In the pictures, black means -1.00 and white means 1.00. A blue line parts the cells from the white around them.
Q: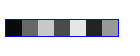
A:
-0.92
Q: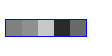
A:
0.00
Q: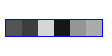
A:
-0.34
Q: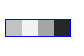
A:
0.52
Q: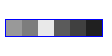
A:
0.20
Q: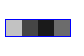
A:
0.52
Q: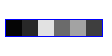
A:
-0.96
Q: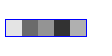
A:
0.79
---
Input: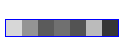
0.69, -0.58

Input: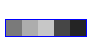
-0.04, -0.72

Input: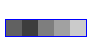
-0.24, 0.59

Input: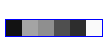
-0.86, 0.96

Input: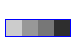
0.60, -0.64

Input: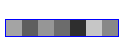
0.29, 0.07

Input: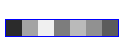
-0.66, -0.28

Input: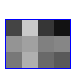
-0.47, -0.30

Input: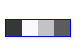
-0.57, -0.28
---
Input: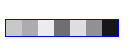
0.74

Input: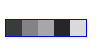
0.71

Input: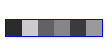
-0.54

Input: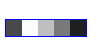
-0.76

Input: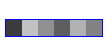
0.40

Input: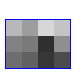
0.02
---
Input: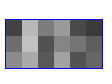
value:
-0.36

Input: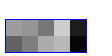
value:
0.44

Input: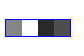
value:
-0.67

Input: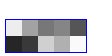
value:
0.38

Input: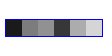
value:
0.35

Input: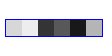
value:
-0.81

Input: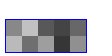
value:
-0.58

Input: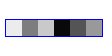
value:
-0.34

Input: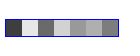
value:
0.37

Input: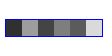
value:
-0.29
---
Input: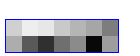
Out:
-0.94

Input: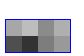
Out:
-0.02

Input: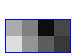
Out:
-0.27

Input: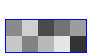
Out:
0.80

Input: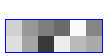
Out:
0.46

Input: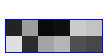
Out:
-0.38

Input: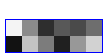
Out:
0.19
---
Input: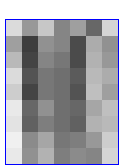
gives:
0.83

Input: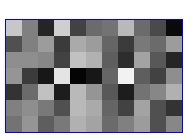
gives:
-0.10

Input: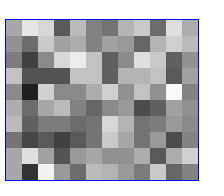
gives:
0.31

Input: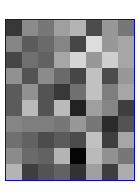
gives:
0.41

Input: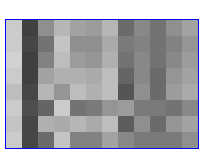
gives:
0.59

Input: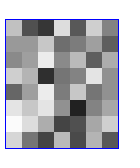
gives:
0.68

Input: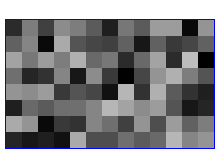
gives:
-0.71
